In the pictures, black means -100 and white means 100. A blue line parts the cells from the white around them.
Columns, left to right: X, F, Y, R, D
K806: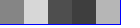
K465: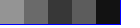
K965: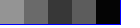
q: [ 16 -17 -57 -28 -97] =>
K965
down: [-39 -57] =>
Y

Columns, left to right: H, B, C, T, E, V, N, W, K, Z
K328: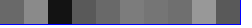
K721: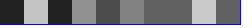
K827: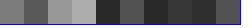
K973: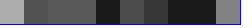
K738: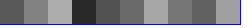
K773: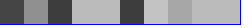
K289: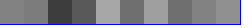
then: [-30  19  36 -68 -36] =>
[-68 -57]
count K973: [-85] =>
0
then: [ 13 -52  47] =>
[ 47 -52]
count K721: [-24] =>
3
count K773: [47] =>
4

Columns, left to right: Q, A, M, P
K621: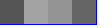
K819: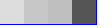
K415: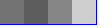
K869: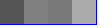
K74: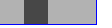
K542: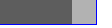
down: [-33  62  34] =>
P
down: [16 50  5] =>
M
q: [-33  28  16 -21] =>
K621
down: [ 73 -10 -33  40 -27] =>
Q
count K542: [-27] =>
3
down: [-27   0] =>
A
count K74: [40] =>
3

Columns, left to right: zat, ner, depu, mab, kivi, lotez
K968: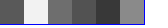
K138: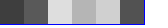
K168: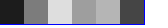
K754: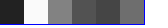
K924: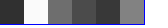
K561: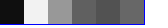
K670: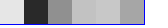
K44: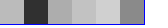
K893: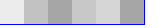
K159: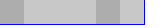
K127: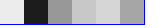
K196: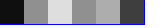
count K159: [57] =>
4
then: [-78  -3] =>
[74 24]
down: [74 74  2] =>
depu
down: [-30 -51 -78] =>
zat

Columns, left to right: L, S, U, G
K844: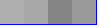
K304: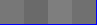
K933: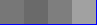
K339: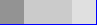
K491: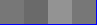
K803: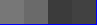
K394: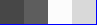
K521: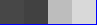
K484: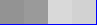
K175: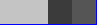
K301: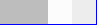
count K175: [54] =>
2
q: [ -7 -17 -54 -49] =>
K803
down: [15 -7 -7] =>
L

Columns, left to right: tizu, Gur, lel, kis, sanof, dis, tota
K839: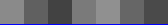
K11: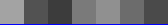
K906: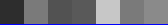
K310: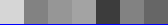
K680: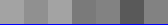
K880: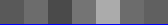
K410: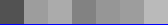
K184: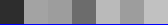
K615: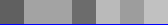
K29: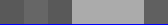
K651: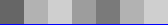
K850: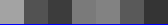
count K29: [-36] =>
0
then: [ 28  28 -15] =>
[46 23]
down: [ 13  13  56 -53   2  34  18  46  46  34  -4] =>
sanof
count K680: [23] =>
0
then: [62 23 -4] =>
[40 62]

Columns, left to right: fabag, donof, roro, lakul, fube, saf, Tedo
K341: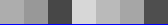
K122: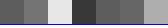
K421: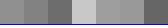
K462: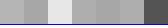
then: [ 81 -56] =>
[-27 -21]
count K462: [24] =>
0

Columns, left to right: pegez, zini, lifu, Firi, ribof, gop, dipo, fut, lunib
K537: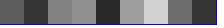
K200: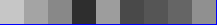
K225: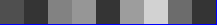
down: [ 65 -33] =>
dipo
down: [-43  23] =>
gop
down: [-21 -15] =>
fut
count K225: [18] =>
1
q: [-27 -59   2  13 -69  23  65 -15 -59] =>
K537

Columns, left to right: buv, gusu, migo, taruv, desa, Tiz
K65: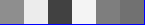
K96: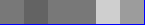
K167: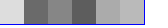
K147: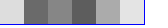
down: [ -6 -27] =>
taruv
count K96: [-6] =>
3
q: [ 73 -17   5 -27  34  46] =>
K167

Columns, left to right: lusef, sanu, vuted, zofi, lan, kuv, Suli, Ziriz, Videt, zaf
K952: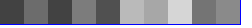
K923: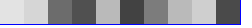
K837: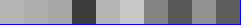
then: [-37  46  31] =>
[68 -9]
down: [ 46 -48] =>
kuv
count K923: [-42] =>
1
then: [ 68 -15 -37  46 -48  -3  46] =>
[ 62 -42]
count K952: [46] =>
1
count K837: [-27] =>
1
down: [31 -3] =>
Suli

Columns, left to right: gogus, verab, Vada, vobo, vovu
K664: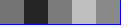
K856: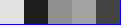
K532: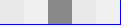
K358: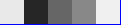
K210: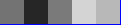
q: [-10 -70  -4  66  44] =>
K210
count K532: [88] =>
2
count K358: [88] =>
1

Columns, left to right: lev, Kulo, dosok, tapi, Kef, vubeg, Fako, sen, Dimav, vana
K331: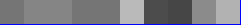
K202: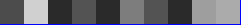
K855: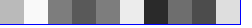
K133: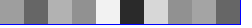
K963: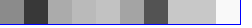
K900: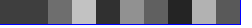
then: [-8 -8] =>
[ 46 -40]
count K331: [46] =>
1
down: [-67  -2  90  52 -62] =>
Kef
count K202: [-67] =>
3
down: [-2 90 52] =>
Kef

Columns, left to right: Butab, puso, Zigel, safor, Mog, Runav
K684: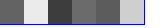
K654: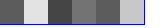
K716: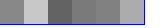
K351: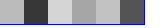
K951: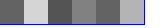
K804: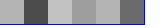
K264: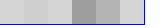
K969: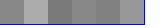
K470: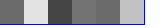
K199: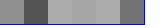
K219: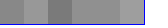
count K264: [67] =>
3
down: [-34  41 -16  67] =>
Runav
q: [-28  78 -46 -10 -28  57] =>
K654
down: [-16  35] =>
Mog
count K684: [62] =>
1

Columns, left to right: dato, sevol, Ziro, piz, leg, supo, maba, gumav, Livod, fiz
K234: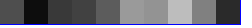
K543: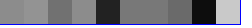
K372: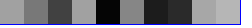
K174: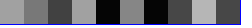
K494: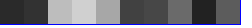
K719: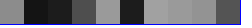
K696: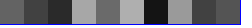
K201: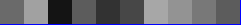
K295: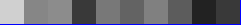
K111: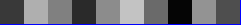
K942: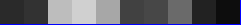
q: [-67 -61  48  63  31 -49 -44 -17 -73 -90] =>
K942
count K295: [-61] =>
0

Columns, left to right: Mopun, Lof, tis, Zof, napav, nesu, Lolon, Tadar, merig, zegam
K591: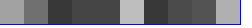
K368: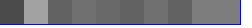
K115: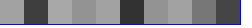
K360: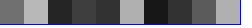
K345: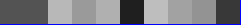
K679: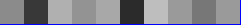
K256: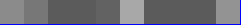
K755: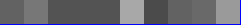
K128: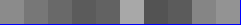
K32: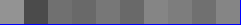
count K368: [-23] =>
3
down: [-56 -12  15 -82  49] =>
Lolon
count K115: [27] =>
3
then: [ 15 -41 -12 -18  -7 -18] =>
[ 4 -2]
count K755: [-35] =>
3
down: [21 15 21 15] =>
zegam
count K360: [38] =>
2

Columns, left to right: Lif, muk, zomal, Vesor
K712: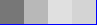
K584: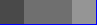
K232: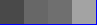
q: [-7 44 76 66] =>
K712
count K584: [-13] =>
2
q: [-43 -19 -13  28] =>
K232
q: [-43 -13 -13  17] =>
K584

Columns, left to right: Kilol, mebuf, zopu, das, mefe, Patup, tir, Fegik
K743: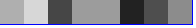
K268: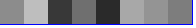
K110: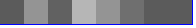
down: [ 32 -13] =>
Patup
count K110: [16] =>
2
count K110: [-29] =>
3
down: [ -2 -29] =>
Fegik

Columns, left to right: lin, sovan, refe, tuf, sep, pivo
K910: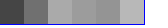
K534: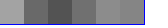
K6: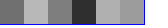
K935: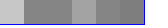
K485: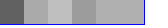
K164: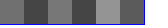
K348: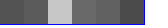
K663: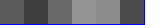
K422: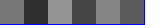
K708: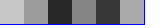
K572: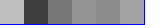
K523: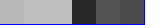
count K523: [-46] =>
0
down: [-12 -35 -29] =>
lin
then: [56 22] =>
[-69   4]
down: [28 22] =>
tuf
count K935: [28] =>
1

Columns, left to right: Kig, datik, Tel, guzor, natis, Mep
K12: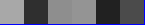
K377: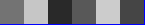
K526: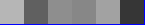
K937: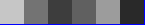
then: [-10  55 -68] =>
[-31  60]
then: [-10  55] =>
[-68 -31]
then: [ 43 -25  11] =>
[ 6 27]
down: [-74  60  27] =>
natis

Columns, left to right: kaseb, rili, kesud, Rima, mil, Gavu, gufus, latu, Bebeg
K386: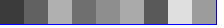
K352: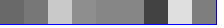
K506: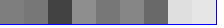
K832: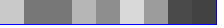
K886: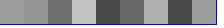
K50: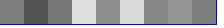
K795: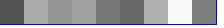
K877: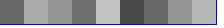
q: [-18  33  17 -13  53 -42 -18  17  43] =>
K877
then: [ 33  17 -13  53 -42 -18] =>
[17 43]

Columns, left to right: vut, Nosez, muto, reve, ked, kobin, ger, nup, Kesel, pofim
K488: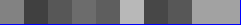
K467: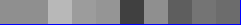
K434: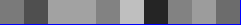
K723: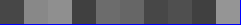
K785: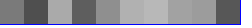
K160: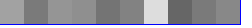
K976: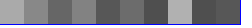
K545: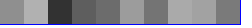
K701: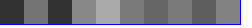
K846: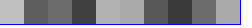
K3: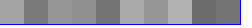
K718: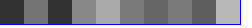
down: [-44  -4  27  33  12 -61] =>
vut
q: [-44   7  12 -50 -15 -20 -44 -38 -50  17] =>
K723
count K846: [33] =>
2
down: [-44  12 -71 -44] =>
ger
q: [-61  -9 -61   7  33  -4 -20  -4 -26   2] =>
K701

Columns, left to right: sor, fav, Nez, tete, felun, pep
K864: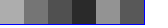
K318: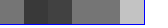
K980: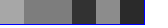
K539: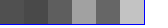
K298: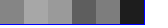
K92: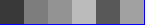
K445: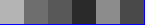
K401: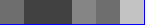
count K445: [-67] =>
1
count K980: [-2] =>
2
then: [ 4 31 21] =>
[-26  -2]

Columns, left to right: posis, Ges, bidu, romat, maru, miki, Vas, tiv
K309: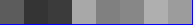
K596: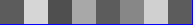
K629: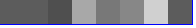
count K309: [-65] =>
0
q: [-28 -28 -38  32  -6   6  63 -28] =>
K629
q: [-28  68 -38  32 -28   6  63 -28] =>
K596
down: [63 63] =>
Vas
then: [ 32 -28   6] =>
[ 63 -28]
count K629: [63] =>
1

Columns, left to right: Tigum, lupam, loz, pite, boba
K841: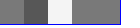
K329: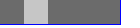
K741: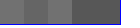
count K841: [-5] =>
3
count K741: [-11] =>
2
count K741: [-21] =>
1
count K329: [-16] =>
4
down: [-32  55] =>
lupam

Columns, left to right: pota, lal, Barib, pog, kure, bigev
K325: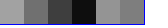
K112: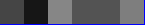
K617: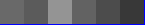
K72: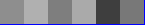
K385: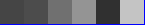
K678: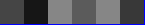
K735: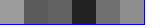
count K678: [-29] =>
1
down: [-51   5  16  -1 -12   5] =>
Barib
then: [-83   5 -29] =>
[  5 -56]
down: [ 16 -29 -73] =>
pog

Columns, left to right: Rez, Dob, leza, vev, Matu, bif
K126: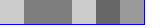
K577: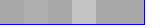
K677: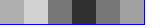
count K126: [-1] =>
2
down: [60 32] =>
Rez
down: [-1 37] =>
Dob
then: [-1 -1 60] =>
[-19  21]
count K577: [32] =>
4
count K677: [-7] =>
2
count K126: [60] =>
2

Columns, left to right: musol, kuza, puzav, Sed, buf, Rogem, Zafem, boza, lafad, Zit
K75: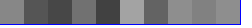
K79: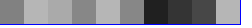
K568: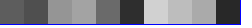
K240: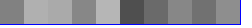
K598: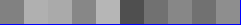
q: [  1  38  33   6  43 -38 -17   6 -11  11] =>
K240
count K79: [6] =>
2
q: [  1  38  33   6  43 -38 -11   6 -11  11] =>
K598

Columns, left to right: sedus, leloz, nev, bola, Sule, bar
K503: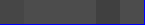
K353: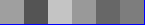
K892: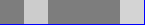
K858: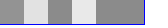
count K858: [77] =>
1
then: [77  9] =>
[83  9]
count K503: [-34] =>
0
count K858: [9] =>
3
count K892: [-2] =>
4
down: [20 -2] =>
bola

